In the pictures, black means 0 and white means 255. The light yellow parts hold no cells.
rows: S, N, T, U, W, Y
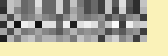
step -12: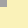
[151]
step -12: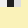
[227  19 211]
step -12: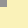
[136]
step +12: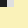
[ 43 235]
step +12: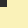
[58]

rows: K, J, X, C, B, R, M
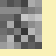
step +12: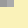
[167 183]
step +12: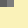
[108 137]
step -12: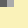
[ 84 159]
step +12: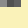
[151  93 108]
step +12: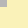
[195]
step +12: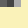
[108  80 183]

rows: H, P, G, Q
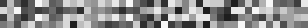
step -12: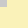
[190]
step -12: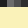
[18 96 66 34]
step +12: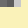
[120 105 214]
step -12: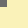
[96]

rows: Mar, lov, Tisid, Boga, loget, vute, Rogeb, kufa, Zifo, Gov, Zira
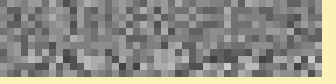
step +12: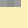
[167 153 167]
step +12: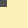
[93]
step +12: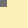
[125]
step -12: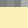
[116 129 116 159]

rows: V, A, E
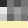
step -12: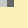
[189  90]
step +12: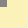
[145]
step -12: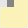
[219 121]
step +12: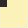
[55]
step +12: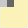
[213 114]

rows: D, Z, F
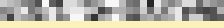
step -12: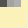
[ 70 151 163]
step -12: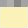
[151 163 122 151]
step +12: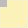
[200]
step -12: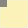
[122]
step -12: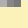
[163 122 108]

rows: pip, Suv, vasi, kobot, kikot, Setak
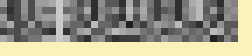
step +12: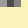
[169  88 142]
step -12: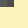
[77 64]
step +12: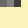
[115 142  74]
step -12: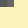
[77 91]
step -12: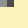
[132  64]

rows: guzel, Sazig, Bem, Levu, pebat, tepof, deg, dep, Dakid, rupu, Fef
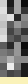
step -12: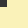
[40]
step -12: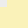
[225]
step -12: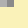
[164 126]
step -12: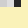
[195 211  27]
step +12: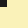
[39]
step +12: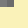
[134 119]

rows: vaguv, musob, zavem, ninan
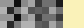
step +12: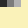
[ 53 136 190]
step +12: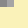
[149 177]
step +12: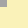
[177]
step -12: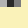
[166  29 112]
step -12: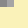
[125 153]

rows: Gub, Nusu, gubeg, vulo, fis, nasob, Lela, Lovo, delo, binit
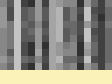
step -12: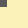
[78]
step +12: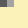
[102 176]
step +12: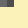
[117  89]
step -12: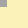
[152]
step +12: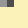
[163  89]
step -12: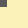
[78]
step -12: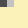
[ 65 183]

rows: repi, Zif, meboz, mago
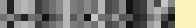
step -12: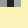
[141  23 155]
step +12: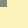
[149]
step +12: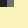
[ 47 125]
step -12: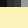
[  7  37  49 141]

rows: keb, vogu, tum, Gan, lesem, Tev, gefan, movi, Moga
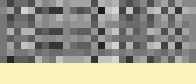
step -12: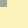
[152]
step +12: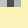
[207  91 191]
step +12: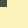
[91]

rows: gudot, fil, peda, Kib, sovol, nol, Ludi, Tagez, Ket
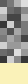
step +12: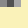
[149  93 179]
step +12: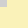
[220]

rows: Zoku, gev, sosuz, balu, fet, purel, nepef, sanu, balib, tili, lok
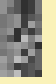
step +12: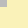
[200]
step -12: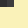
[36 49]
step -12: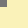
[106]
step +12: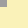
[171]
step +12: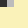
[ 60 200]
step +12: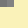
[130 142]

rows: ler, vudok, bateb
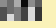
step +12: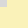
[229]
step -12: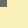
[96]
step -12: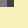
[112  54]
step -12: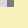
[205 112]
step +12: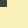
[78]
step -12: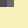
[68 96]
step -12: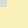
[205]

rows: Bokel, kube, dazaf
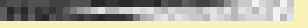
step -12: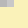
[172 188]
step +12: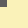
[106]
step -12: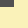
[69 69]
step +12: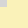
[226]
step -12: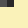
[69 28]
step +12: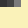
[ 64  79 135]

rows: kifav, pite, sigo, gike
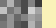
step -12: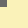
[93]
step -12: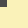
[63]
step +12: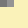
[131 160]
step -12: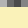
[167  93  63 120]
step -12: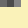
[ 93  63 120]

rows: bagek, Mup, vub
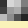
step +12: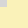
[227]
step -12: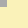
[159]
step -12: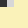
[ 38 203]
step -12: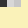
[ 38 203 187]

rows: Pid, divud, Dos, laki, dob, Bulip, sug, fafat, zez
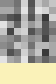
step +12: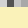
[222  95 209 180]
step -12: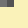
[102  71]
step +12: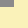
[151 151]

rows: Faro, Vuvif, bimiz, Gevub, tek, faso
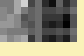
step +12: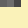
[109 121  82]
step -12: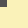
[70]
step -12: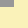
[140 140]
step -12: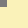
[111]
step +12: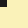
[39]
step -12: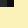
[30  2]
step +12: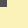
[94]

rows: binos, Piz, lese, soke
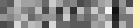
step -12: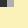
[ 37 164]
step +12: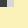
[ 75 227]
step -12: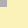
[164]
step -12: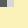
[ 79 203]
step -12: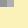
[137 164]
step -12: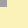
[149]

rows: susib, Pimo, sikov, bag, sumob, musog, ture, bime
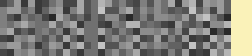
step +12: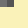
[124  96]
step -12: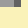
[143 143  86]

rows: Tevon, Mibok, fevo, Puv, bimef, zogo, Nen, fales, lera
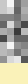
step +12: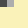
[ 85 185]
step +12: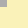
[185]
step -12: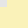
[218]

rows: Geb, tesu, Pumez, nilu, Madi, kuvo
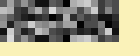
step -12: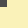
[64]
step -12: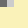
[ 95 192]
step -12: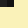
[20  6]
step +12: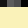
[ 30 104  88  15]
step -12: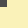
[64]

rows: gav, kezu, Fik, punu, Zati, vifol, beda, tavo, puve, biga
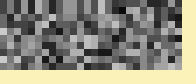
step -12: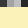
[ 42 151 178  27]
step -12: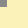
[125]
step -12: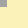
[151]
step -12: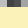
[178  55  68 151]
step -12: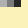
[164 110  27]

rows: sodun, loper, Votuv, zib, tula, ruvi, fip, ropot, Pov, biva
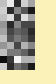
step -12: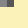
[122  74]
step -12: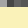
[152  58  86  74]
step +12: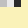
[204 246  54]
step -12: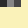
[ 30 122  58]

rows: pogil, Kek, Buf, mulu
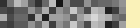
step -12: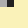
[161  21]
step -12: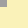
[148]
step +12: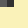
[103  61]
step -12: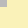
[175]

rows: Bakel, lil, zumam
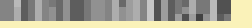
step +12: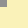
[157]
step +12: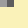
[169 105]

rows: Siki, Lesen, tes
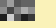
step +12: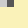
[216  98]
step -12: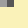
[146  74]

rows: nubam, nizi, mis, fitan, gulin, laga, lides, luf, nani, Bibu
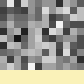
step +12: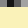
[146  33 103 174]
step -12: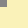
[122]
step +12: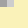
[174 217]

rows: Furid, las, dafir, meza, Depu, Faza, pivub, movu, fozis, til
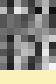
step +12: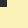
[58]
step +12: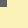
[111]
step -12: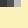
[ 46  72 178]
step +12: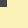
[84]
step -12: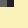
[87 22]
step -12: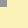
[138]
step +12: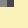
[147  84]

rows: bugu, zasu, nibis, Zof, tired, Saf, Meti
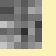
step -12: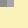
[129 155]
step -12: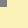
[117]
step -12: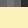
[ 89 104  89  34]

